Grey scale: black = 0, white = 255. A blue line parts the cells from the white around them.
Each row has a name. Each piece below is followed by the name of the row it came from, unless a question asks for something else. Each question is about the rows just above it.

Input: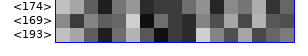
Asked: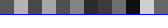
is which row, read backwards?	<169>
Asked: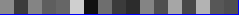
<169>
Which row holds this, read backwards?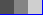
<193>

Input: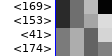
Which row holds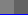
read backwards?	<174>
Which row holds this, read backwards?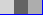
<41>
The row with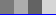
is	<41>
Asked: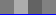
<174>

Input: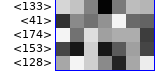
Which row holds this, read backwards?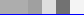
<174>
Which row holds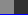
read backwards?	<41>
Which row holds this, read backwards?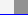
<41>
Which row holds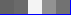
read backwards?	<41>
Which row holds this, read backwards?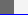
<41>

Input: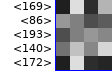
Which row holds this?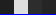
<172>
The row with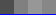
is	<193>
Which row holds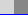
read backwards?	<140>
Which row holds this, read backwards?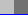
<140>
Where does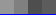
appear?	<86>

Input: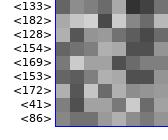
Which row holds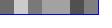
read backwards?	<41>
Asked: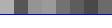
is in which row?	<128>
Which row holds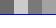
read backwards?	<41>
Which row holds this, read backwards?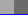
<133>

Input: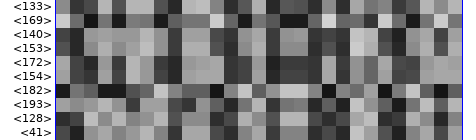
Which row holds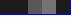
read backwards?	<169>
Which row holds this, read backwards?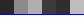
<128>
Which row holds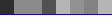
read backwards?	<128>
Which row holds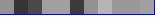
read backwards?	<140>
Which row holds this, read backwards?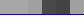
<154>
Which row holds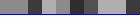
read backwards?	<153>
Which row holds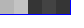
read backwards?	<140>

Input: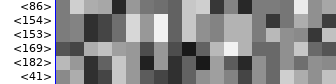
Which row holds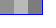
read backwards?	<153>
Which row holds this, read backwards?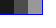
<169>
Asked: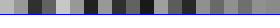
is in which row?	<182>

